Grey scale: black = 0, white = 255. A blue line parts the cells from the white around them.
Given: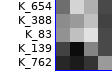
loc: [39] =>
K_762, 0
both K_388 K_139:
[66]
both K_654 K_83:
[73]
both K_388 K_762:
[154]
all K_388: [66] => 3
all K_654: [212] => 1
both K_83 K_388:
[192]

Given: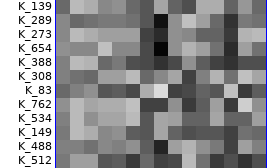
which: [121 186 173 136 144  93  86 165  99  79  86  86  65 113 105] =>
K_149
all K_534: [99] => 9 10 12 13
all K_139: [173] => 2 10 11
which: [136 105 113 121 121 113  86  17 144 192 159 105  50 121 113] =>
K_289
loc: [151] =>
K_139, 13

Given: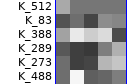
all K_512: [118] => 1 2 3 4
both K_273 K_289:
[63]
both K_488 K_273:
[110]
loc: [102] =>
K_488, 3
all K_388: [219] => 3
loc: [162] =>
K_388, 0

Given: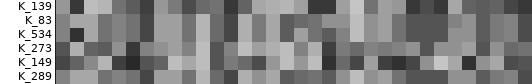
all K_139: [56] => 1 12 18 19 25 27 33
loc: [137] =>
K_149, 2

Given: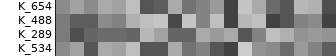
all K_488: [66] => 12 15 19
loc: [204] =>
K_534, 13
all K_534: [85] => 2 6 7 11

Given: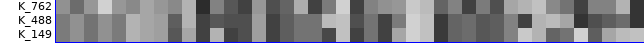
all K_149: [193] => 20 26 41
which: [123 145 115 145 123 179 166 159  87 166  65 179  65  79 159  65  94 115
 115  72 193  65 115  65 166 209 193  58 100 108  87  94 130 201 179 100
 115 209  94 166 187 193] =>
K_149
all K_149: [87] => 8 30
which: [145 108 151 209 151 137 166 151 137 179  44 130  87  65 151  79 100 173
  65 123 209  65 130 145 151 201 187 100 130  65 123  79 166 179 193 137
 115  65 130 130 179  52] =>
K_762
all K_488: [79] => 12 13 21 38
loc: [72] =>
K_149, 19
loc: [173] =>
K_762, 17

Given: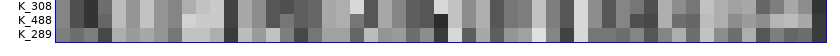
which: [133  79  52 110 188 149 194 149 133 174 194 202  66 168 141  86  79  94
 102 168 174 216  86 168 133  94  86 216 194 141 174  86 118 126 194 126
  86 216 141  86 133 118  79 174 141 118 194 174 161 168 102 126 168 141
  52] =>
K_308
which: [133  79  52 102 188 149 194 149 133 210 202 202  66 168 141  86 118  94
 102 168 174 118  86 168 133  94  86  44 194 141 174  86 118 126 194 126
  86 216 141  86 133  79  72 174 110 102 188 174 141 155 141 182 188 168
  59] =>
K_488
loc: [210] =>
K_488, 9
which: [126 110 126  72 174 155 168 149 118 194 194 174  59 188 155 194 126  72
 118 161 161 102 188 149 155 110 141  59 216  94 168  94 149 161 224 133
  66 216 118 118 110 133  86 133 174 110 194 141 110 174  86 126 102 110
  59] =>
K_289
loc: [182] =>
K_488, 51

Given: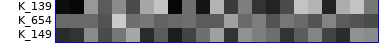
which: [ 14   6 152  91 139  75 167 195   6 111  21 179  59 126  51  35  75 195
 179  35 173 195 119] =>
K_139
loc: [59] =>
K_139, 12
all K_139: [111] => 9
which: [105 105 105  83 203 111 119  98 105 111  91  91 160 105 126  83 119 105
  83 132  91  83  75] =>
K_654
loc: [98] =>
K_654, 7

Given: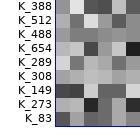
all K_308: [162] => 0 4
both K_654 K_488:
[154]
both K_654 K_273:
[184]

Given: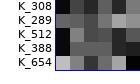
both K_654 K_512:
[129]
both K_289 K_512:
[74]
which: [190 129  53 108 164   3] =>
K_654
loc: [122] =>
K_308, 5
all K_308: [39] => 2 4
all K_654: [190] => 0

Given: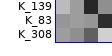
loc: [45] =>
K_83, 3
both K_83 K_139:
[157]
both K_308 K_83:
[157]
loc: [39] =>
K_139, 2
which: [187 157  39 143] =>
K_139
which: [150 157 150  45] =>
K_83
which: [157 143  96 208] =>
K_308

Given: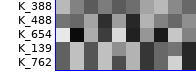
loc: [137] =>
K_388, 8
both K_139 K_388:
[104]

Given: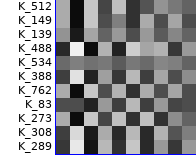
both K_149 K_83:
[77]
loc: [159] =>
K_388, 3
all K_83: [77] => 0 1 9

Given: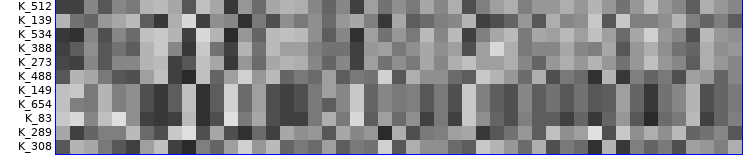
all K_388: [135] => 8 34 35 37
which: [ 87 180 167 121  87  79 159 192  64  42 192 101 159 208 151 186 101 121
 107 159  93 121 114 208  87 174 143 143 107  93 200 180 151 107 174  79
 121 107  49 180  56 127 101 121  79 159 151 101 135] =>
K_488
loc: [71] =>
K_273, 0
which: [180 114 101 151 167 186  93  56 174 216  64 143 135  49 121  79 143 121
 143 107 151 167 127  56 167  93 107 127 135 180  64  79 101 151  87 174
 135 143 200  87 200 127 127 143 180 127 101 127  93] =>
K_139
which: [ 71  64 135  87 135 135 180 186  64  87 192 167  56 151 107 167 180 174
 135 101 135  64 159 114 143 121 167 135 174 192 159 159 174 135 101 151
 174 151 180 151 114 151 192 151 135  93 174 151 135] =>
K_273

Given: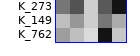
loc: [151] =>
K_149, 1
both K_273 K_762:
[19]
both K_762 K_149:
[191]
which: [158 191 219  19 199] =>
K_762
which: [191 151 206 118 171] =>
K_149

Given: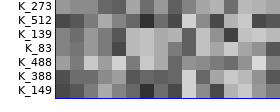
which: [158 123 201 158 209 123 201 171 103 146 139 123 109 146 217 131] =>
K_488
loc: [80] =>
K_388, 0
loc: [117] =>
K_83, 1

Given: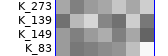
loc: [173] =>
K_149, 3
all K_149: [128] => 1 4
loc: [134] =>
K_139, 3
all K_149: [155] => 0 2

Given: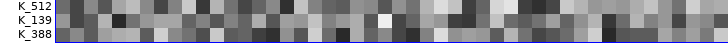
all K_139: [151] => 0 6 17 20 27 43 45
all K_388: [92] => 2 6 12 31 41 42
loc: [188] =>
K_512, 5
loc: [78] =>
K_388, 10
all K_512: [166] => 4 46
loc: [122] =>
K_388, 46
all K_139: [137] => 46

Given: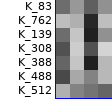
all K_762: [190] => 0 3
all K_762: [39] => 2

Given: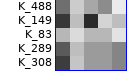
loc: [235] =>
K_488, 4
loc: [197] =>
K_308, 1
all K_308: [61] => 0
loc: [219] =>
K_83, 1
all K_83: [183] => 0 2 3

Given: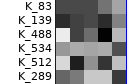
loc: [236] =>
K_488, 0
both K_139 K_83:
[73]
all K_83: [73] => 0 1 2
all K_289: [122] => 1
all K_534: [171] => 1 3

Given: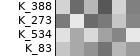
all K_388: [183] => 2
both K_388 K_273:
[107]
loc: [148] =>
K_83, 2
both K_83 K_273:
[198]
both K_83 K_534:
[169]

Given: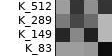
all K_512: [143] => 2
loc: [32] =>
K_149, 2
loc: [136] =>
K_149, 1
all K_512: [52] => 1 3
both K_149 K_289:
[183]
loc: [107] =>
K_289, 2
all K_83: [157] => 0 1

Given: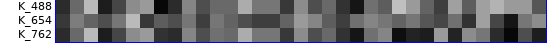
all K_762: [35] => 25 28
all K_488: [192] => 24
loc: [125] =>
K_654, 1
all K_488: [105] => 1 11 12 19
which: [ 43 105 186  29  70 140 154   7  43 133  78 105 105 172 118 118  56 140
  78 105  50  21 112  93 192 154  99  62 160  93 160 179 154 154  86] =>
K_488
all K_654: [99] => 2 12 16 24

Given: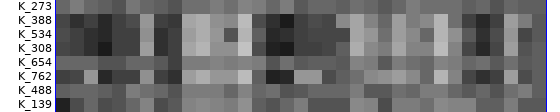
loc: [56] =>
K_388, 8
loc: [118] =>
K_273, 5
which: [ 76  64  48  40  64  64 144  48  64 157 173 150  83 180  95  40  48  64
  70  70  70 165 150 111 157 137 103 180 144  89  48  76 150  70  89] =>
K_534
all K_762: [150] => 2 11 12 17 18
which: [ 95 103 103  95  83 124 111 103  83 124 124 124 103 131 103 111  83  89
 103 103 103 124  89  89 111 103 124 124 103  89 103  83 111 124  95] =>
K_488
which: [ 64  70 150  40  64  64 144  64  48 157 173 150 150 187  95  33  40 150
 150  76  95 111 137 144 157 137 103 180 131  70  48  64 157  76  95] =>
K_762
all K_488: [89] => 17 22 23 29

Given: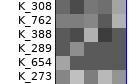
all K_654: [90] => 1 2 3 4
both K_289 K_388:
[90]
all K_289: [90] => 0 2 3 4
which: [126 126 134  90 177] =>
K_762
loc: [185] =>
K_273, 3
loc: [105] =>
K_308, 0

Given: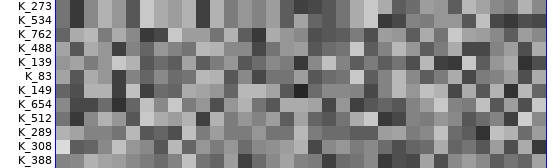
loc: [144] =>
K_308, 15
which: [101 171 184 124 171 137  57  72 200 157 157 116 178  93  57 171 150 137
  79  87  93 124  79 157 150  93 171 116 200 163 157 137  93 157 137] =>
K_762

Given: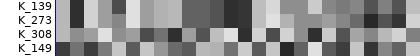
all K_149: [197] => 4 6 15 21 25
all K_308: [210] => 14 16 24
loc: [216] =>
K_139, 15
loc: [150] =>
K_149, 7
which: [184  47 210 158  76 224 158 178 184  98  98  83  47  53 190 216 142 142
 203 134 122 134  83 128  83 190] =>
K_139

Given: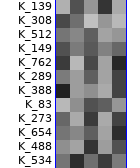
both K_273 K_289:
[67]
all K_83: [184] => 0
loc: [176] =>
K_139, 0
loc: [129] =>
K_149, 3

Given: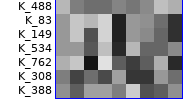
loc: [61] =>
K_762, 5
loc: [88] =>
K_534, 2
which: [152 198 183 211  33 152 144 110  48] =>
K_83
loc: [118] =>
K_488, 5
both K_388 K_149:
[81]
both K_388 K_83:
[144]
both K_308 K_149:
[152]

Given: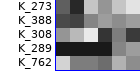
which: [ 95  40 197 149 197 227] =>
K_273
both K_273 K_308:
[149]
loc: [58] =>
K_308, 5
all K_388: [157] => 3 5
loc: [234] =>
K_308, 2
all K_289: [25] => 0 1 2 3
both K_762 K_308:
[125]

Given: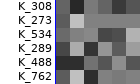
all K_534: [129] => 1
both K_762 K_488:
[46]
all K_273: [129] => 2 3 4 5
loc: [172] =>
K_289, 1
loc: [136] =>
K_534, 2
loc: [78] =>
K_534, 4

